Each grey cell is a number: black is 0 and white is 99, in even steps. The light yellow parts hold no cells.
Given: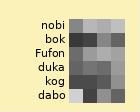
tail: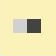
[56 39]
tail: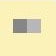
[67 74]

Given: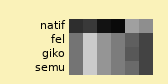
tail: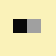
[55]
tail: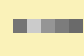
[26]
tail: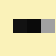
[55]
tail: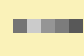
[26]

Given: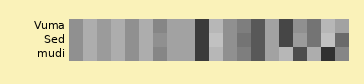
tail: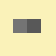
[63 27 60 45 75 41]
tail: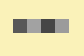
[45 75 41]
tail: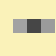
[45 75 41]
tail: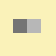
[63]

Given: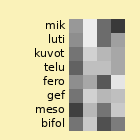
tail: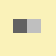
[74 65]
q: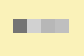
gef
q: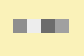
luti
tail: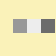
[22]
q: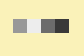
mik

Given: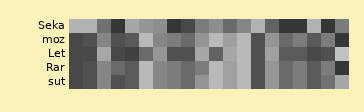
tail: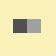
[35 35 28 31 75]
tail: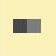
[55 41 52 69 38 21 21 69 21 48]
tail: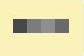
[52 69 38 21 21 69 21 48]

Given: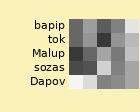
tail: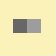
[36 50 89]
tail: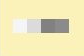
[64]
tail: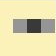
[72]

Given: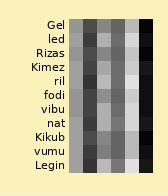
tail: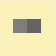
[72  6]
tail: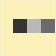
[87  6]

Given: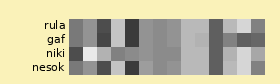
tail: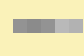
[37 50 37 40]
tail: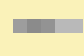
[37 72 83 50]
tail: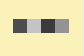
[54 57 72 72 37 72 83 50]
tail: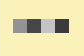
[57 54 57 72 69 37 50 37 40]

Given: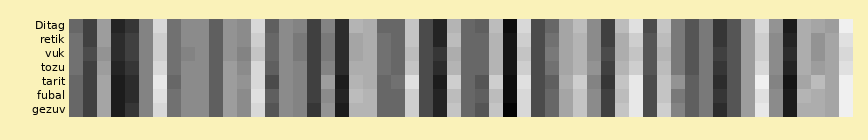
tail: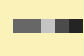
[70 40 37 73  5 84 29 40 64 73 54 25 73 87 29 76 47 33 47 21 33 61 84 57
 11 67 64 61 93]
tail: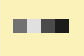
[80 40 33 80  5 87 29 37 67 80 51 21 76 90 29 76 57 37 47 17 33 61 93 51
  8 64 73 64 93]

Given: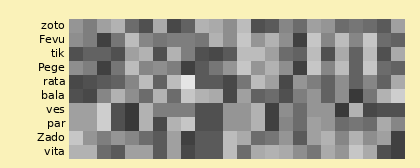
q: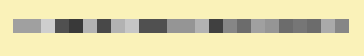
par
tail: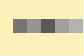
[52 69 55 62 25]
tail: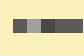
[73 42 66 69 66 55 46 66 58 77 66 31 25]
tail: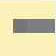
[46 69 55 77 58 69 55 25 77 52 73 52 77 42 38]

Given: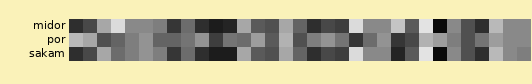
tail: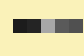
[65 39 18 28 24 85 53 53 76 35 88  4 53 31 18 72 53 53]
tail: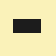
[65 35 31 65 39 18 28 24 85 53 53 14 35 88  4 53 31 18 72 53 49]
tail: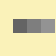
[39 39 45 57 24 45 42 61 35 69 31 49 57 45 21 42 57 21 28 69 61 49 31 45
 61 53 53]
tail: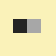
[35 31 65 39 18 28 24 85 53 53 76 35 88  4 53 31 18 72 53 53]
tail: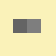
[57 39 39 45 57 24 45 42 61 35 69 31 49 57 45 21 42 57 21 28 69 61 49 31
 45 61 53 53]
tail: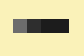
[65 35 31 65 39 18 28 24 85 53 53 14 35 88  4 53 31 18 72 53 49]

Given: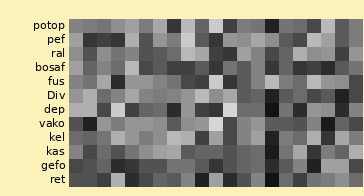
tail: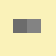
[65 51 48 51 58 72 55 65 35 39 13 35 42 28 35 13 28]
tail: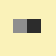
[51]
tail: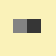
[39 21 25 17 35 45]

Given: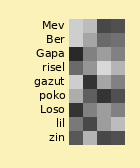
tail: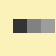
[50]
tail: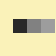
[50]
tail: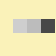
[31]
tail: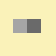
[44]

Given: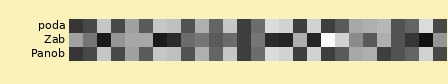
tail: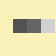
[28]
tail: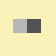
[39 85 28]
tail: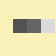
[28]
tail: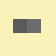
[24 46 17 14 68 14 97 81 54 35 68 32 21  7 58]
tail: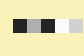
[54 35 68 32 21  7 58]

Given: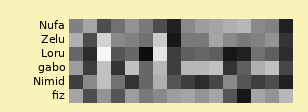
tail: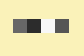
[40  5 89 24 37 40 37  9 13 44 37 17]
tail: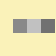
[20 40 68 33 24 17 27 53 33 24 30 13]

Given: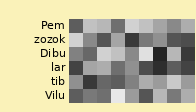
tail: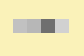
[75 64 53 67]
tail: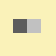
[71 43 81 75 64 53 67]
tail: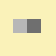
[81 75 64 53 67]

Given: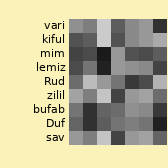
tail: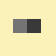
[29 69]
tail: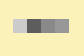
[19]
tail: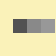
[66]
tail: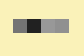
[53 26]

